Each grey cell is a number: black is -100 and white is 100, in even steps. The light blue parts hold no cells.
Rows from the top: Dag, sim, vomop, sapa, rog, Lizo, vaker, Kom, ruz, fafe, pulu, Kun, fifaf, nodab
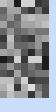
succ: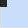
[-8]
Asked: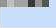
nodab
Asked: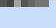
pulu
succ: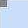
[-8]

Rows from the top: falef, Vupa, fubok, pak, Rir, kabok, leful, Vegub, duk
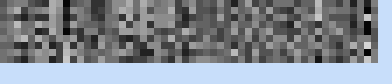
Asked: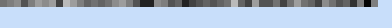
Vegub
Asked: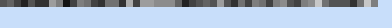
fubok

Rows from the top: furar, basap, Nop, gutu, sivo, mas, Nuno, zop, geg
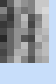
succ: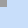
[34]
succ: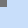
[3]

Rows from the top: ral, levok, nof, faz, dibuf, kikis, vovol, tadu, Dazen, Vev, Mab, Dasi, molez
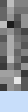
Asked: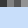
Vev
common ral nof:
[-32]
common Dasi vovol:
[-32]

